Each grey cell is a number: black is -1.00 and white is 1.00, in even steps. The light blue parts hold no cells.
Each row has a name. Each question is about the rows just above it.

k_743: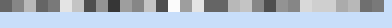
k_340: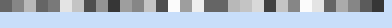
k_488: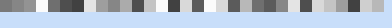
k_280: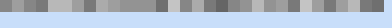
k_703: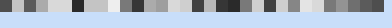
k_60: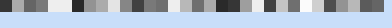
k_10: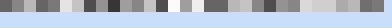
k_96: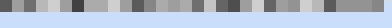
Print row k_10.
[-0.21  0.05  0.44 -0.21 -0.05  0.79  0.54 -0.39  0.15 -0.58  0.24  0.05
  0.54 -0.39  0.97  0.24  0.87 -0.21 -0.21  0.44  0.54  0.05 -0.39  0.15
  0.05  0.70  0.62  0.62  0.34  0.44 -0.13 -0.05]
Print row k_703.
[-0.39  0.54 -0.29  0.34  0.70  0.70 -0.67  0.54  0.54  0.87 -0.05 -0.58
  0.34  0.24  0.70  0.62 -0.49  0.44 -0.58 -0.67 -0.05  0.62 -0.49  0.62
  0.05  0.79  0.70 -0.05  0.15 -0.13 -0.29 -0.39]
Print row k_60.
[-0.58  0.34 -0.21 -0.05  0.87  0.87 -0.67  0.15  0.34  0.79  0.05 -0.49
 -0.05 -0.13  0.87  0.44 -0.13  0.34 -0.67 -0.58  0.24  0.87 -0.49  0.54
 -0.13  0.97  0.62 -0.39  0.15  0.44 -0.29 -0.21]
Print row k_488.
[-0.05  0.05  0.15  0.97 -0.13 -0.39 -0.49  0.79  0.24  0.05  0.34 -0.39
  0.54  0.97 -0.49  0.70 -0.29  0.97  0.70 -0.29  0.44 -0.13 -0.29  0.05
  0.79 -0.39  0.70  0.54  0.24 -0.49  0.62  0.44]
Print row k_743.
[-0.21  0.05  0.44 -0.21 -0.05  0.79  0.54 -0.39  0.15 -0.58  0.24  0.05
  0.54 -0.39  0.97  0.24  0.79 -0.21 -0.21  0.44  0.54  0.05 -0.39  0.15
  0.05  0.70  0.62  0.62  0.34  0.44 -0.13 -0.05]

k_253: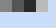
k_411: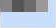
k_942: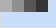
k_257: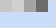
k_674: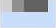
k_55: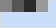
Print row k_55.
[ 0.04 -0.33 -0.67  0.21]
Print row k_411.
[ 0.04 -0.33 -0.15  0.21]
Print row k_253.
[ 0.04 -0.33 -0.67  0.46]

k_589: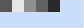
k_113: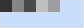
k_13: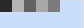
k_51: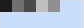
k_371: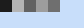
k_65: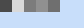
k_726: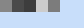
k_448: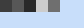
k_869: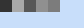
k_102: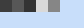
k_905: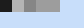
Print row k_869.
[-0.60  0.32 -0.32  0.13 -0.03]
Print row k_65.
[-0.42  0.70 -0.03  0.13 -0.13]
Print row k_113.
[-0.60  0.05 -0.42  0.50  0.23]

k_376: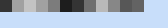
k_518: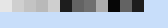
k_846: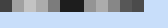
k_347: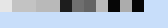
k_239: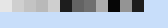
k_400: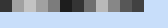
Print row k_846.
[-0.49  0.26  0.53  0.35 -0.03 -0.77 -0.77  0.16  0.35  0.06 -0.32 -0.41]
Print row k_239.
[ 0.80  0.62  0.53  0.45  0.62 -0.77 -0.22 -0.13  0.35 -0.95  0.16 -0.77]

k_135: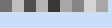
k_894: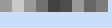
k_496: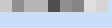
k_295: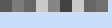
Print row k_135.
[-0.11  0.49 -0.39  0.41 -0.57  0.31  0.05  0.66  0.31]
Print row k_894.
[ 0.21  0.58  0.21 -0.11 -0.49 -0.39  0.21 -0.20 -0.03]

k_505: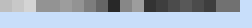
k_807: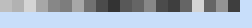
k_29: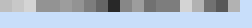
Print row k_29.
[ 0.49  0.57  0.66  0.15  0.15  0.23  0.15 -0.02 -0.21 -0.69  0.06  0.23
 -0.11 -0.02 -0.02  0.66  0.40 -0.11 -0.31  0.40]
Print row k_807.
[ 0.49  0.40  0.66  0.31  0.06 -0.02  0.31 -0.11 -0.41 -0.60 -0.31 -0.21
  0.06 -0.41 -0.51 -0.21  0.66 -0.21  0.15 -0.51]
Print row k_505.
[ 0.49  0.57  0.66  0.15  0.15  0.23  0.15 -0.02 -0.21 -0.69  0.06  0.23
 -0.60 -0.51 -0.41 -0.31 -0.41 -0.51 -0.11 -0.11]

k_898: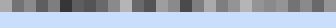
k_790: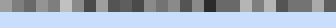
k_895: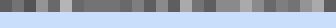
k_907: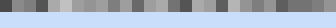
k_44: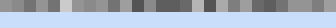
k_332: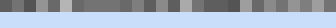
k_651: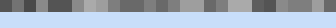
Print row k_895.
[-0.26 -0.10 -0.34  0.16 -0.18  0.42 -0.18 -0.10 -0.10 -0.10 -0.18 -0.01
 -0.26  0.08 -0.26  0.33 -0.10 -0.26  0.08  0.08  0.33  0.08 -0.18 -0.01
 -0.10  0.16  0.33 -0.26]
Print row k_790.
[ 0.24 -0.01 -0.18  0.16 -0.01  0.51  0.08 -0.42  0.24 -0.34 -0.26 -0.42
  0.08 -0.10  0.08 -0.34  0.08 -0.66 -0.18 -0.18  0.42 -0.01  0.42 -0.34
 -0.10 -0.10  0.33 -0.26]
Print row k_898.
[ 0.33 -0.10  0.08 -0.26 -0.01 -0.58 -0.26 -0.34 -0.18  0.08  0.42 -0.18
 -0.34  0.24  0.08 -0.42 -0.01  0.33 -0.01  0.16  0.42  0.16  0.08  0.16
 -0.10  0.08 -0.18  0.16]
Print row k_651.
[-0.34 -0.10 -0.42  0.08 -0.34 -0.34  0.08  0.33  0.24 -0.01 -0.18 -0.18
 -0.01 -0.18 -0.01  0.24  0.24 -0.18 -0.01  0.33  0.33 -0.26 -0.34  0.08
 -0.01 -0.01  0.24 -0.18]

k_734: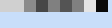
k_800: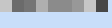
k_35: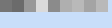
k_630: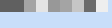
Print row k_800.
[ 0.55 -0.16 -0.08  0.37  0.09  0.09  0.19  0.55 -0.44]
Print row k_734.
[ 0.63  0.63  0.09 -0.44  0.00 -0.34  0.00  0.79 -0.93]
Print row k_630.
[-0.25 -0.25  0.29  0.79  0.19  0.29  0.55 -0.16  0.87]

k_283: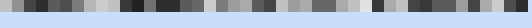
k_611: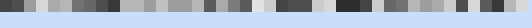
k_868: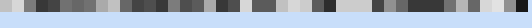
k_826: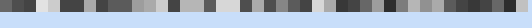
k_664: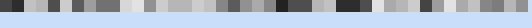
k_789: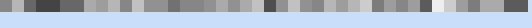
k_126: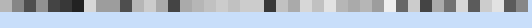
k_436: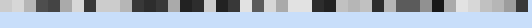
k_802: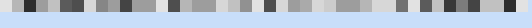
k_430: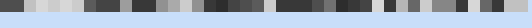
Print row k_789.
[ 0.05  0.43 -0.19 -0.47 -0.47 -0.19 -0.19  0.33  0.23  0.43  0.05  0.51
  0.14  0.14 -0.11  0.05  0.05  0.14  0.33  0.14  0.33  0.51 -0.39  0.14
  0.51  0.14  0.05  0.43  0.23  0.43  0.60 -0.03  0.23  0.05  0.23 -0.29
  0.87  0.60  0.23 -0.03  0.33  0.33 -0.29 -0.29]
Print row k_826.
[-0.19 -0.39 -0.47  0.77  0.60 -0.47 -0.47  0.33 -0.47 -0.29 -0.29  0.23
  0.33  0.60 -0.47  0.43  0.43 -0.29  0.69  0.69 -0.39  0.33 -0.39  0.05
 -0.29 -0.47  0.69  0.33 -0.56 -0.47 -0.19  0.23 -0.65 -0.03  0.43  0.14
  0.33 -0.29 -0.47 -0.56 -0.47 -0.19 -0.65  0.51]
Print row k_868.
[ 0.51  0.69 -0.03 -0.56 -0.47 -0.11 -0.19 -0.11  0.33  0.51 -0.19 -0.47
 -0.39 -0.56 -0.03 -0.39 -0.29  0.33 -0.56 -0.39  0.69 -0.29 -0.29  0.51
  0.69  0.60 -0.29 -0.65  0.60  0.60  0.60 -0.47  0.14 -0.19 -0.56 -0.56
 -0.56 -0.11  0.43 -0.19  0.69  0.77  0.14 -0.81]
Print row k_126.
[ 0.43  0.05 -0.39  0.14 -0.47 -0.56 -0.73  0.69  0.23  0.23 -0.39  0.43
  0.60  0.33 -0.47  0.33  0.43  0.51  0.60  0.51  0.60  0.60 -0.56  0.51
  0.33  0.69  0.51  0.77  0.43  0.33  0.43  0.23  0.87 -0.19  0.60 -0.47
  0.33 -0.11  0.69 -0.29  0.60  0.77 -0.29  0.05]

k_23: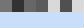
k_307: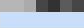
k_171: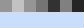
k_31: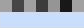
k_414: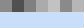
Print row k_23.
[-0.09 -0.61 -0.19 -0.29  0.70 -0.37  0.70]
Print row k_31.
[ 0.26 -0.45  0.26 -0.53  0.17 -0.81  0.26]
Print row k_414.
[ 0.08 -0.37  0.00  0.34  0.52  0.08  0.43]
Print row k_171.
[ 0.17  0.52  0.17 -0.09 -0.61  0.00 -0.71]

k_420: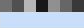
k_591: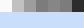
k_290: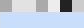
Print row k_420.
[-0.12 -0.37  0.43 -0.81  0.13 -0.20 -0.55]

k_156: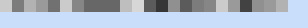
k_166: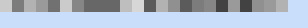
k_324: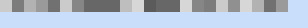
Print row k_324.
[ 0.59 -0.03  0.40  0.21 -0.11  0.59  0.05 -0.19 -0.19 -0.19  0.49  0.69
 -0.29 -0.19 -0.19  0.69  0.05 -0.03  0.59  0.13  0.69  0.40 -0.11  0.21]
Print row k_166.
[ 0.59 -0.03  0.40  0.21 -0.11  0.59  0.05 -0.19 -0.19 -0.19  0.49  0.69
 -0.29  0.40  0.13 -0.29 -0.03  0.05 -0.48  0.21 -0.48  0.13  0.21  0.40]

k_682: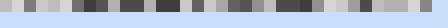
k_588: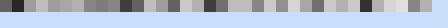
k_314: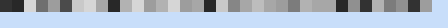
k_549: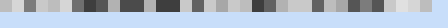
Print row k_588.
[-0.23 -0.69  0.23  0.48  0.23  0.31  0.40  0.05 -0.03  0.05 -0.51 -0.23
  0.48  0.23 -0.23  0.58  0.40 -0.51 -0.13  0.48  0.48  0.05  0.58  0.13
  0.68  0.31 -0.13  0.58  0.40  0.58 -0.61  0.40  0.68  0.76  0.05  0.40]
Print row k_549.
[ 0.48  0.68 -0.03  0.58  0.48  0.68 -0.13 -0.51 -0.33  0.40 -0.41 -0.41
  0.40 -0.51 -0.51  0.58 -0.23  0.58  0.31  0.58  0.48 -0.51 -0.23  0.40
  0.58  0.58 -0.23  0.48  0.31 -0.33 -0.03 -0.33  0.58  0.76  0.68  0.48]

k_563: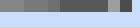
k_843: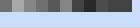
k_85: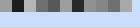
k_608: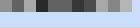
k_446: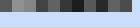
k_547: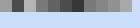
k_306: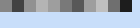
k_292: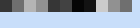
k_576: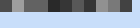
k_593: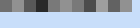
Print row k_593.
[-0.13  0.14 -0.31 -0.68 -0.05  0.14 -0.05 -0.40  0.24 -0.23  0.14]
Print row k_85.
[ 0.24 -0.77  0.41 -0.13 -0.31  0.24 -0.68  0.14  0.04 -0.13  0.32]

